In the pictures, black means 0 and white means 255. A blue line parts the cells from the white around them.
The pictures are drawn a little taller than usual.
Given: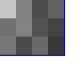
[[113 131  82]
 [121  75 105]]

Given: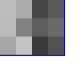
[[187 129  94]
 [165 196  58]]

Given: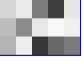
[[188 139 232]
 [179 238  54]]

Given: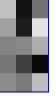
[[161  28 226]
 [131 135 173]]

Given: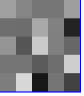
[[110 109 169]
 [148  86 202]]

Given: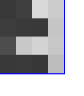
[[ 61  58  57]
 [ 77 200 211]]

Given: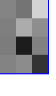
[[126 172 142]
 [124  28 130]]

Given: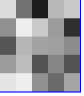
[[144 238 202]
 [ 86 182 163]]
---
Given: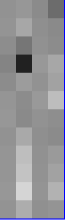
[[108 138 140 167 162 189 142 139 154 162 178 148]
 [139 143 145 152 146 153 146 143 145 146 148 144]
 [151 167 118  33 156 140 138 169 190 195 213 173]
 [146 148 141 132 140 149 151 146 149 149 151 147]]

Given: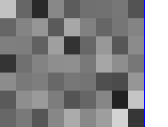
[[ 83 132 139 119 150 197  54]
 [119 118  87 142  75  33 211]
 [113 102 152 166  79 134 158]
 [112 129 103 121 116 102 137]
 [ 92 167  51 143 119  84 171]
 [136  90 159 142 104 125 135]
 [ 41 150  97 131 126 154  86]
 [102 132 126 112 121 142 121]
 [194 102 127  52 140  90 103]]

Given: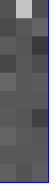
[[ 79 100  57  78  90  88  64  86  88  94]
 [195  87  85  88  87  88  86  89  88  84]
 [ 83  74  91  70 103  88  90 100  87  96]]

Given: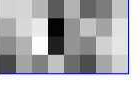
[[196 226 229 209]
 [123 163 209 167]
 [100 194 132  76]
 [178 147 148 107]
 [ 90   4  31 194]
 [182 233 253 129]
 [213 216 178 165]
 [210 171 140  71]]

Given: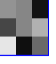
[[ 19 177 105]
 [134 134  15]
 [147  70 230]]

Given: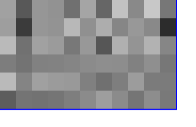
[[119  44 134 119 123 121]
 [200 137 178 143 123 141]
 [137 152 148 129 156 117]
 [194 134 176 141 126 139]
 [102 173  86 142 112 158]
 [165 144 152 139 128 139]
 [112 184 120 133 153 126]
 [146 147 155 130 155 117]
 [150 150 161 129 160 114]
 [ 88  59 113 115 132 116]
 [161 158 186 125 186  93]]

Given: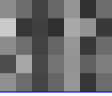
[[109  57 107 127 108]
 [ 50 148  57  96  54]
 [149 169 150 147 150]
 [103  47 101 116 102]
 [ 66  64  66  72  68]
 [109  54 110 166 108]
 [141 202 140  78 143]]

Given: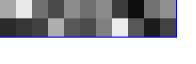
[[143  66]
 [114  27]
 [ 14  87]
 [ 59 236]
 [138 128]
 [112  75]
 [141  88]
 [ 73 174]
 [113  65]
 [233  54]
 [169  42]]
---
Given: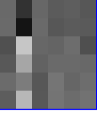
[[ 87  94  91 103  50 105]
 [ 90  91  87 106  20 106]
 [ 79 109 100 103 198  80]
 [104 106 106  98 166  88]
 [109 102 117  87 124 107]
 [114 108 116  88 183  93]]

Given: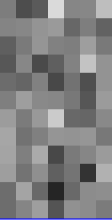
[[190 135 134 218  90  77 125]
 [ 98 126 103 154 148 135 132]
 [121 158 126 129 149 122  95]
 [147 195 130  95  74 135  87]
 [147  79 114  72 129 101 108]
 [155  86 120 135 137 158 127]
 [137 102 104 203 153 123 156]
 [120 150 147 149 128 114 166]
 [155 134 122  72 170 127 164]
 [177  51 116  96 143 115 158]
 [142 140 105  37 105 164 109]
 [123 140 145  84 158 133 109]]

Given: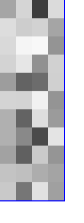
[[219  61 213 165]
 [165 210 205 221]
 [148 248 245 217]
 [209 145 230 211]
 [208 108  99 157]
 [148 241 211 212]
 [155 222  99 176]
 [228  74 137 176]
 [149 202  96 162]
 [164 173 191 195]
 [160 225 118 201]]

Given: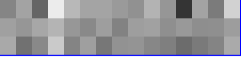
[[210 123 163  52 150 179 145 154 164 164 184 236 101 163 133]
 [157 143 142 153 143 161 158 130 158 137 151 180 167 150 160]
 [170 132 122 108 127 135 148 146 119 159 132 202 137 113 169]]

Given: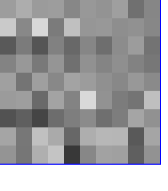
[[134 112 159 147 152 135 157 155 173 157]
 [135 145 142 152 150 192 123 216 136 202]
 [115 156 140 110 134 104 129  85 123  89]
 [119 130 143 132 145 112 149 121 152 131]
 [138 152 136 144 156 163 136 159 116 160]
 [191 116 124 146 217 131 163 106 158 155]
 [145 165 125 111 139 126 109  69  95  82]
 [165  89 182 183 174 103 170 192 119 165]
 [146  95 160 162 135  56 196 175 118 148]]

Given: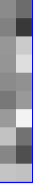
[[108 139]
 [ 56 129]
 [203 151]
 [222 149]
 [145 139]
 [153 120]
 [243 154]
 [114 194]
 [ 79 134]
 [193 196]]

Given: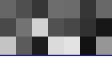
[[104  54 107 109  54  79 102]
 [ 23  49  71  81 210 115  73]
 [150  18 227 219  29  91 196]]

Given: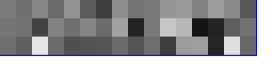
[[ 88 136 156 131 154 150 122 115 142  62  91 147 107 134 112 123]
 [113  95  35  20 184 199 121  35 163 107 133 111 131  67 114 118]
 [104 222  37 157 155  62 110  85 106  86  84  80 107 231  95 112]]
